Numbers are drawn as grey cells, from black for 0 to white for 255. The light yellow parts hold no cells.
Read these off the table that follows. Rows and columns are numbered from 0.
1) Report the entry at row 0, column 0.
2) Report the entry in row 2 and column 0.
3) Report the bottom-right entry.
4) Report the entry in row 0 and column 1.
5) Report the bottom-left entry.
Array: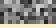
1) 100
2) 112
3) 87
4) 194
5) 62

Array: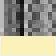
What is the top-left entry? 186
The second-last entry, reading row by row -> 172
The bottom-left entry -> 172
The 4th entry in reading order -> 132
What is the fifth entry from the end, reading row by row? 132
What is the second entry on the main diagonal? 120
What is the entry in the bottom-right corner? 88
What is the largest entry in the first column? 198
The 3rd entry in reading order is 88
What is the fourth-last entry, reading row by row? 132
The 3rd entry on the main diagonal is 88
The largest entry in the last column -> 159
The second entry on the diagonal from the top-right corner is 172
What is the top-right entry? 145
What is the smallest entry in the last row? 17

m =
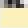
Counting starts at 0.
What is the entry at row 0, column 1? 112
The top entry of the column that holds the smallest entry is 26
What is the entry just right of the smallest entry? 97
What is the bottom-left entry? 182

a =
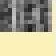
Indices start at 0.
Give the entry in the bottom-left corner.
81
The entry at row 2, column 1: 106
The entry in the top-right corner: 158
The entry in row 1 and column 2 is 133
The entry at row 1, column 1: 67
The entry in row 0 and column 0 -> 106
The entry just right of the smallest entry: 81
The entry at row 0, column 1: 81
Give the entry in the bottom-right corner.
133
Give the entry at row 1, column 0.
81
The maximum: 198
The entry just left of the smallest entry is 67
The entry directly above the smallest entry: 41
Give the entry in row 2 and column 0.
81
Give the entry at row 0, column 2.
106
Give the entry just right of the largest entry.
81
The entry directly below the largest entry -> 185
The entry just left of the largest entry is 81

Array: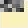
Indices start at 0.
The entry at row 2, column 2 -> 63
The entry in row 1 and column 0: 79
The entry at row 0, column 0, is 179
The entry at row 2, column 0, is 192
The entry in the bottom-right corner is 48

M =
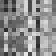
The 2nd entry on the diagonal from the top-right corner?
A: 155
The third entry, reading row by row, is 126
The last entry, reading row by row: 100
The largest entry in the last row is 227
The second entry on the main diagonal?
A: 85
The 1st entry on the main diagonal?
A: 100
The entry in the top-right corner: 100
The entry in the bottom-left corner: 100
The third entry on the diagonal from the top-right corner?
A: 213
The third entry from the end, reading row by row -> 198
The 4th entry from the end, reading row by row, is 155
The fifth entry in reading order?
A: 168
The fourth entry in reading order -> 58
